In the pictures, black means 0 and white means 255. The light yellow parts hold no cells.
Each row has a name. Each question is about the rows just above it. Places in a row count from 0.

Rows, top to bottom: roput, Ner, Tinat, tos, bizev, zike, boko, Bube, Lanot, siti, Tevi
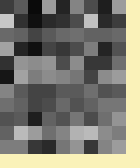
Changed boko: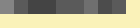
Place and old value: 7, [82]
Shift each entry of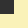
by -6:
[43]
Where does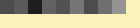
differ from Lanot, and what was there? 0, [82]
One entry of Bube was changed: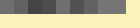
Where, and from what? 4, [105]
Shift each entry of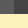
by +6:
[96 74]
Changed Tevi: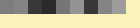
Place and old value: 1, [125]

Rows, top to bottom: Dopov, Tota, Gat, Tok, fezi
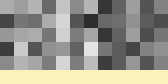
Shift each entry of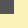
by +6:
[90]
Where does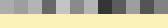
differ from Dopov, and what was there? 8, [98]
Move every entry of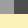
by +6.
[164  83]

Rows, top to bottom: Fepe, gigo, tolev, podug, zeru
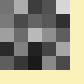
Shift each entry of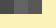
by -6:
[68 94 82]
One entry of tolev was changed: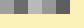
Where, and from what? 3, [143]
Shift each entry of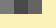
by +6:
[128  80 106]
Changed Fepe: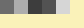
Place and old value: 0, [115]
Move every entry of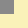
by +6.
[143]
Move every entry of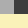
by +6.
[179  67]
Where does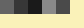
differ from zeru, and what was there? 0, [94]

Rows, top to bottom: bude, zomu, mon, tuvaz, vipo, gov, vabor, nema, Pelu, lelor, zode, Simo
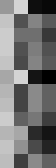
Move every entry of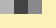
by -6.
[175  62 132]
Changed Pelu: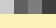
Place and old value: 2, [119]
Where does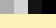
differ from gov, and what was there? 0, [167]
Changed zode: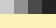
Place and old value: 0, [196]
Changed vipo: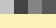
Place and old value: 1, [74]
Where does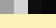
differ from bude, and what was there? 0, [152]
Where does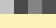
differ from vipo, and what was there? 3, [89]

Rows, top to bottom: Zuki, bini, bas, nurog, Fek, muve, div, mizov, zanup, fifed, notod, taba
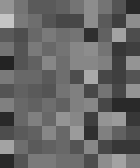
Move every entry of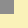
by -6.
[135]
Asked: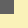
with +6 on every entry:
[103]
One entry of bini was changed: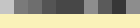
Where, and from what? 8, [63]

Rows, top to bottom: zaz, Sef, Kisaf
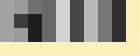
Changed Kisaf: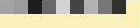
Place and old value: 6, [185]
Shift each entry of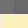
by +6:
[118 110]
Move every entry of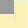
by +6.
[161]
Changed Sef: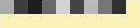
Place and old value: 0, [163]

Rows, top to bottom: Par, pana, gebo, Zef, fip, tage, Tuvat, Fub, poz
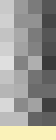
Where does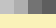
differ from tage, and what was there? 1, [169]
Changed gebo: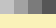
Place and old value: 1, [169]
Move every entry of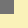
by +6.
[121]
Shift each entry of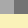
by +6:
[175 121]

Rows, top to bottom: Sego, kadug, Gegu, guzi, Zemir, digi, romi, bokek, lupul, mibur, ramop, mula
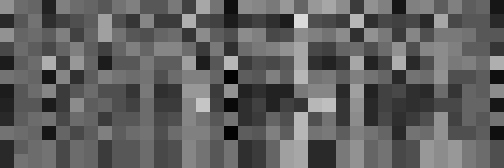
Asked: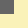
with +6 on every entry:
[107]
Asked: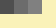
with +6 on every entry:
[ 85 114 134]
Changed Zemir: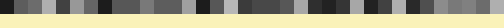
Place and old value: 18, [79]
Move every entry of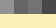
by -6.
[140  95 109  66]
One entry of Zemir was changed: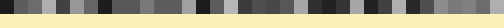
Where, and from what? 15, [87]

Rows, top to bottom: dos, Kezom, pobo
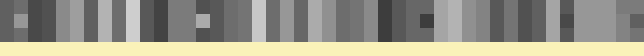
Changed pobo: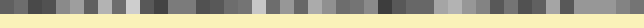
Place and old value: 33, [144]
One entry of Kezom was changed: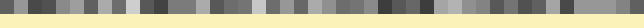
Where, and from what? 7, [179]
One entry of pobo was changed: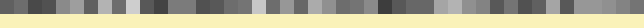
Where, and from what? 43, [151]
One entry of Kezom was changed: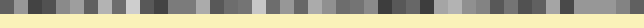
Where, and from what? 2, [73]
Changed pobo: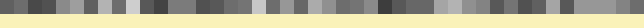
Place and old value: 45, [116]
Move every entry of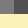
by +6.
[129  87]

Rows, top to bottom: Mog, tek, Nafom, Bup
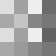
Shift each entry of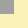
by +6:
[167]
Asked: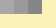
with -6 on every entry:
[162 148 128]
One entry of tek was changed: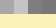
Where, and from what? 2, [134]
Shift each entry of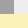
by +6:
[167 244]

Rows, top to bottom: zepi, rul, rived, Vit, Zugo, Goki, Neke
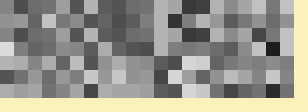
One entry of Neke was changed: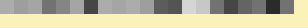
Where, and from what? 9, [165]
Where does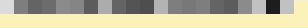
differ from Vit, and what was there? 15, [108]
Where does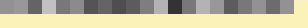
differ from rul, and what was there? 13, [126]
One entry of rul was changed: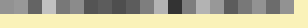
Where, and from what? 7, [100]

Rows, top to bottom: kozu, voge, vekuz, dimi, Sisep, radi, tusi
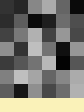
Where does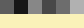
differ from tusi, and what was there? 2, [143]
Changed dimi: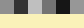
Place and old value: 4, [16]
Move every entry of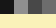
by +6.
[ 28 149  78 115]

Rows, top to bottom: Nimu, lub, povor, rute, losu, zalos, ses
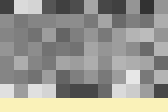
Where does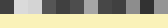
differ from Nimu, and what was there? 9, [149]
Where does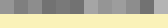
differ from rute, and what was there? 10, [106]
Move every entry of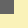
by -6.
[94]
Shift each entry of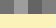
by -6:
[108 151  94 121]
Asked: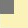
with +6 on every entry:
[127]
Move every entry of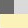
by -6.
[100 212]
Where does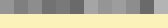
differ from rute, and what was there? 5, [114]

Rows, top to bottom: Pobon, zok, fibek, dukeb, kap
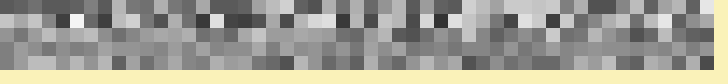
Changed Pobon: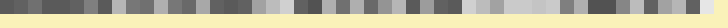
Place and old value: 15, [90]
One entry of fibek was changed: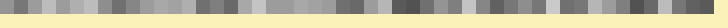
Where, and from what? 43, [148]
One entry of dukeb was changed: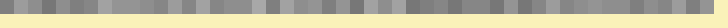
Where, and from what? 45, [134]
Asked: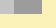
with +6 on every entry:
[202 162 162]
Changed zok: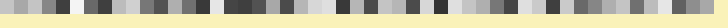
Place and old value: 15, [223]
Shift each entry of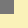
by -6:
[113]

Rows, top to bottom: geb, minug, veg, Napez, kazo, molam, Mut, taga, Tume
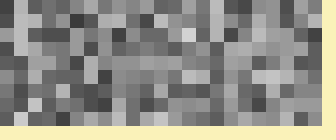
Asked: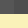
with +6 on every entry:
[92 84]
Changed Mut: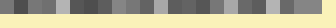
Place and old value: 19, [174]

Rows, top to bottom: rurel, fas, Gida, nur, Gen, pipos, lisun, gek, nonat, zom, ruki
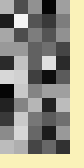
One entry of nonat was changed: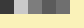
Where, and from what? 2, [119]
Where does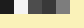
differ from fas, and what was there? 2, [84]
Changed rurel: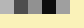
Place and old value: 3, [5]

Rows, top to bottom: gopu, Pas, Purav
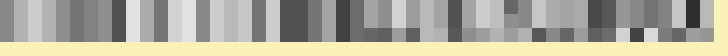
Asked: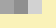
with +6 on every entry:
[170 149 216]
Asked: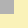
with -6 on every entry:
[172]
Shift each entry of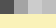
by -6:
[ 75 158 198 184]

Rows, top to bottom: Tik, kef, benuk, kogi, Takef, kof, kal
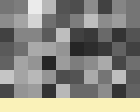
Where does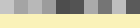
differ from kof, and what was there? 3, [148]
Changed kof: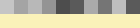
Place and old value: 5, [83]
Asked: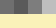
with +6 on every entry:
[117  96 131 196]
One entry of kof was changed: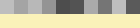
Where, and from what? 0, [197]
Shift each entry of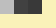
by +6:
[196  71  63]
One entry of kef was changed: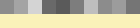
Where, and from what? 3, [111]

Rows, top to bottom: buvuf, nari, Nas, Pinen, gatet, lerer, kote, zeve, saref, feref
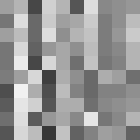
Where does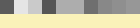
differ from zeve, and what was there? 2, [208]
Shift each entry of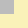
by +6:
[194]
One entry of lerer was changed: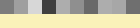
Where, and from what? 8, [159]
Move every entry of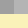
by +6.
[165 186]
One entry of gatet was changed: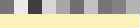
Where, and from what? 2, [71]
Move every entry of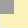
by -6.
[153]

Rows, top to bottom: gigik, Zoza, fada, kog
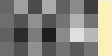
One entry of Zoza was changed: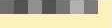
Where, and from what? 6, [116]
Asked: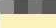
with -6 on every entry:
[138  77 110  84]

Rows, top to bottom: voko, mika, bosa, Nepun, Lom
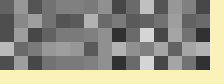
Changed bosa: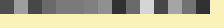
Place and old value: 3, [98]
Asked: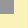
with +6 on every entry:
[157]
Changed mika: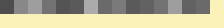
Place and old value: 6, [178]
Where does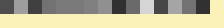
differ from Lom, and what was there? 2, [71]

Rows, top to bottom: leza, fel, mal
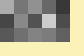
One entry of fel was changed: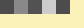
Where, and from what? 0, [70]
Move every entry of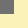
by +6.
[118]
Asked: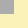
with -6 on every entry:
[166]
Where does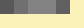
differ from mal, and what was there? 3, [124]
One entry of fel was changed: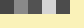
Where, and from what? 3, [204]
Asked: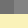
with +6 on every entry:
[118 137]
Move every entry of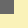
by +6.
[110]

